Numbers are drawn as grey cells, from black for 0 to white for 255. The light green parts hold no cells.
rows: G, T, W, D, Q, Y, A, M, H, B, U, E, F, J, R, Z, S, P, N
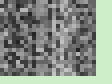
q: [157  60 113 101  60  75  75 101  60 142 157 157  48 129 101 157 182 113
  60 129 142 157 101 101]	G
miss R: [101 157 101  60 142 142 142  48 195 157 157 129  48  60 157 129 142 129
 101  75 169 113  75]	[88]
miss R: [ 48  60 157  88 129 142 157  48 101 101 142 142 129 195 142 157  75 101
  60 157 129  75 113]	[169]

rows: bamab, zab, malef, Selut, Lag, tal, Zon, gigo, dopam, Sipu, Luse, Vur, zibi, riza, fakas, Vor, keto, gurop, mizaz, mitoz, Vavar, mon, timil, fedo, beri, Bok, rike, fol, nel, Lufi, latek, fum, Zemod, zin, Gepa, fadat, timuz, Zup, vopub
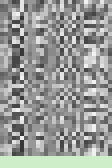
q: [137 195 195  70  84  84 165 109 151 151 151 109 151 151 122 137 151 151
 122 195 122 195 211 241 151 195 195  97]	fum
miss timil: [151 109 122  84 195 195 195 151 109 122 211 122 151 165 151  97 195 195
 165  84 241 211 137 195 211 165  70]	[181]

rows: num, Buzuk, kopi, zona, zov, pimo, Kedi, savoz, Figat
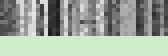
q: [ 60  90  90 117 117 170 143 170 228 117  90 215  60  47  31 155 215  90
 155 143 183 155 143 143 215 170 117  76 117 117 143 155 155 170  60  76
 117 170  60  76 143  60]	zov
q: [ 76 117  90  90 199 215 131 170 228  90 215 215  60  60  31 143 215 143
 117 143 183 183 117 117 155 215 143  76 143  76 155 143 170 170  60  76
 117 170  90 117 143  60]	num
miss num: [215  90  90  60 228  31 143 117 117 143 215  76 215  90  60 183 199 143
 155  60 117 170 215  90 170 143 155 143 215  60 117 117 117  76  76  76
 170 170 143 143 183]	[131]
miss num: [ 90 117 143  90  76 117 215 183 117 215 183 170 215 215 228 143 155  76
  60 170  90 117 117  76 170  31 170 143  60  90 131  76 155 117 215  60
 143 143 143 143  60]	[199]
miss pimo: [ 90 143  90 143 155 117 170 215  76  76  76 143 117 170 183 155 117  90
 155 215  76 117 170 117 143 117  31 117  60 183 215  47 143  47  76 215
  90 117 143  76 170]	[105]

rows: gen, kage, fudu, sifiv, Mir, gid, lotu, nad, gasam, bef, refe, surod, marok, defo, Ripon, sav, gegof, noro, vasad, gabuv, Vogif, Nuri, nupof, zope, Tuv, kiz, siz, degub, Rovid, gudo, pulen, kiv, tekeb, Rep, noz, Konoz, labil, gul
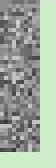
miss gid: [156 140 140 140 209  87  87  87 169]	[125]
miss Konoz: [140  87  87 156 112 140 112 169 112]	[100]
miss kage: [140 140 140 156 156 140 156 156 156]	[169]
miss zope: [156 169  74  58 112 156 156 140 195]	[181]

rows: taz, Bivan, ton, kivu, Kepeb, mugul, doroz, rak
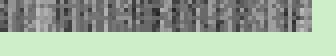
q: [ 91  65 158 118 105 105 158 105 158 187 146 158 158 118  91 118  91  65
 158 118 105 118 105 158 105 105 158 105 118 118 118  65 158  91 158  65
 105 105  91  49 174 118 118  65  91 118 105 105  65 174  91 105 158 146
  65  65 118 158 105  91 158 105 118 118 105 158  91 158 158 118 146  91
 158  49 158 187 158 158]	mugul
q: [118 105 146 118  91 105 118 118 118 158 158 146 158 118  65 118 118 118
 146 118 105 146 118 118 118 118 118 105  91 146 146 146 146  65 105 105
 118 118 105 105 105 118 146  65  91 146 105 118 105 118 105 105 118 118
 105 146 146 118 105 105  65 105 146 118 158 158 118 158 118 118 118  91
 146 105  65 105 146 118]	Kepeb
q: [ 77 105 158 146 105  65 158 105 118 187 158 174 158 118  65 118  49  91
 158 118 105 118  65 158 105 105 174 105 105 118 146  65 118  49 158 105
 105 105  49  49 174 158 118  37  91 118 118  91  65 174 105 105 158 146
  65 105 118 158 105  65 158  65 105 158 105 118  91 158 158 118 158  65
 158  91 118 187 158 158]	ton
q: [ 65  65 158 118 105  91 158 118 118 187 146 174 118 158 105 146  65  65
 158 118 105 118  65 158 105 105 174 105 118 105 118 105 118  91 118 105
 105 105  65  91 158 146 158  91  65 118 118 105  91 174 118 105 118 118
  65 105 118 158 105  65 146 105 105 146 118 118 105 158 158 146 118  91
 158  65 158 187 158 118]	rak
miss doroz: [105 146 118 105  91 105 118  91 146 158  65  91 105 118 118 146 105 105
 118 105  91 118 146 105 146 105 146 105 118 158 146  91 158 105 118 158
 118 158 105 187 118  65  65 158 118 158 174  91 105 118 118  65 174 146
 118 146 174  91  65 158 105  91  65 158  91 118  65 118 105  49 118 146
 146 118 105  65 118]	[131]
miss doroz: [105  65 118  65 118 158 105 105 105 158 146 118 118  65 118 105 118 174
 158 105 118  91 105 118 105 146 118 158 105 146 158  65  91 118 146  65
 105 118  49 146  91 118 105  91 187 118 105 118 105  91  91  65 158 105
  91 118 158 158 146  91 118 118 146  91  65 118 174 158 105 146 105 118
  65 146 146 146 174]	[131]
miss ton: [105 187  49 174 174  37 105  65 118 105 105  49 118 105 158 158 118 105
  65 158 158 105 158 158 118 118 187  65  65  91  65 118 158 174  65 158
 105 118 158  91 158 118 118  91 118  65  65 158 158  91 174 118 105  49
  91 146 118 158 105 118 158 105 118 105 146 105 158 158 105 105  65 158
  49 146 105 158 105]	[77]

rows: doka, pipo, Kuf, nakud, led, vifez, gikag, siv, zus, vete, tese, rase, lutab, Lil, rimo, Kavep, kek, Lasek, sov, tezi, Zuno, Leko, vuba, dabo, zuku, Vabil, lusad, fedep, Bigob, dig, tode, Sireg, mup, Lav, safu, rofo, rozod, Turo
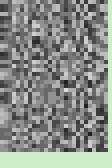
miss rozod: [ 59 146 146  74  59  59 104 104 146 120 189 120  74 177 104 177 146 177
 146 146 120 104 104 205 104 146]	[133]
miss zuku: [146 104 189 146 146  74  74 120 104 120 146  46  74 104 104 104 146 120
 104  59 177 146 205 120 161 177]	[88]
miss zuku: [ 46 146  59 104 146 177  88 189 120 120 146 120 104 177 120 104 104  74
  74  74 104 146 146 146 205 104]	[161]

